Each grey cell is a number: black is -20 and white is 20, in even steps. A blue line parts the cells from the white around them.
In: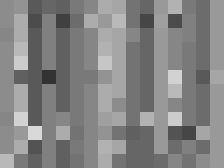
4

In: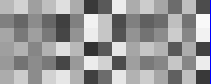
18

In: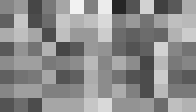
12

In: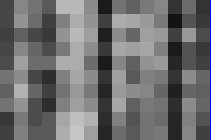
-8

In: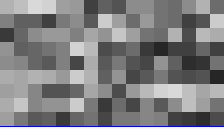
7

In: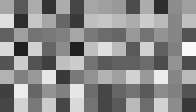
-7
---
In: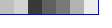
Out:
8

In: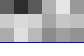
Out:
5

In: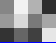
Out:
-10

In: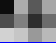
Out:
4

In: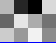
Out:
18

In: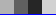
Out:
-14

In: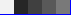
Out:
-6
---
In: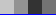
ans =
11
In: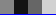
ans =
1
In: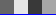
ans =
-4
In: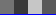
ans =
-2
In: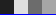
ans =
-15
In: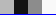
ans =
9
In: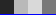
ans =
-14
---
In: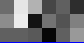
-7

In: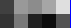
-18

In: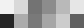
12

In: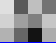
0

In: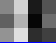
-19

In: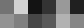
8

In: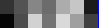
5

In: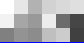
-3
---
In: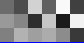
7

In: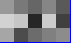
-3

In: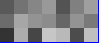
9

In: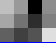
-10

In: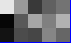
-9

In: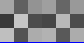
8

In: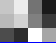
-13
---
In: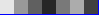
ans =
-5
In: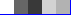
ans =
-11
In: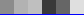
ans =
10
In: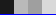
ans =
5
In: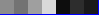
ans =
5
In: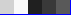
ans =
-15
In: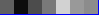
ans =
-8
